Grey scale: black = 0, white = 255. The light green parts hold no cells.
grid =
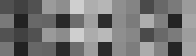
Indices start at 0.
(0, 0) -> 80
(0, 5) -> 207
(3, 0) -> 119
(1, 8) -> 140
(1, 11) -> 128
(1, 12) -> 35
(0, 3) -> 155
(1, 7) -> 45
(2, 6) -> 172
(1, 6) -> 160
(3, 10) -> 172
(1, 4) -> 40
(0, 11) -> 104
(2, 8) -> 143
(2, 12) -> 123
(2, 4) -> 140
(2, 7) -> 185

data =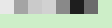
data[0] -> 232
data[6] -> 107
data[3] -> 209

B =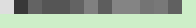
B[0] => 222
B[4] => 85
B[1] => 56

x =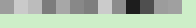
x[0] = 156
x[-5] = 140
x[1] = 202

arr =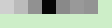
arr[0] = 207
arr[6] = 147
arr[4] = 137
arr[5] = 153

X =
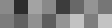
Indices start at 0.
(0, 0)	138
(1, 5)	194
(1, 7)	195
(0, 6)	148
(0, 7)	118
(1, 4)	149

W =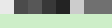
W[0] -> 233
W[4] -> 35

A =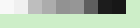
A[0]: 248
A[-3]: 94
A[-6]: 172
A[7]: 28

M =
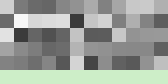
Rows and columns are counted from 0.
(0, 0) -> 207
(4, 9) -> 89
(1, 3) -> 219
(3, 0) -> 163
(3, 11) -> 96
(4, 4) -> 87
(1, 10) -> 131
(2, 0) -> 226
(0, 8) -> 166
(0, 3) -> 102
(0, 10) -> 202
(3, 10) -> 136
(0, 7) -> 129
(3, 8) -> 137
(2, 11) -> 153
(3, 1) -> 138
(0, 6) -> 171
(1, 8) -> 127

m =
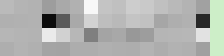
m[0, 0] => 186
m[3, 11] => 173
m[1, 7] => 190
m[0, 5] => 177
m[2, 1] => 180
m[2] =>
[182, 180, 179, 234, 209, 183, 127, 164, 168, 152, 157, 181, 182, 183, 226]
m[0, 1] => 180
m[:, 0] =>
[186, 176, 182, 174]
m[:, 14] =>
[161, 39, 226, 160]
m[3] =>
[174, 179, 176, 164, 163, 173, 173, 176, 174, 173, 179, 173, 178, 176, 160]
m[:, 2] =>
[178, 178, 179, 176]
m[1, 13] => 177
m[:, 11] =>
[192, 166, 181, 173]

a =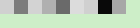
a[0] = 208
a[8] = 167
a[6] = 208
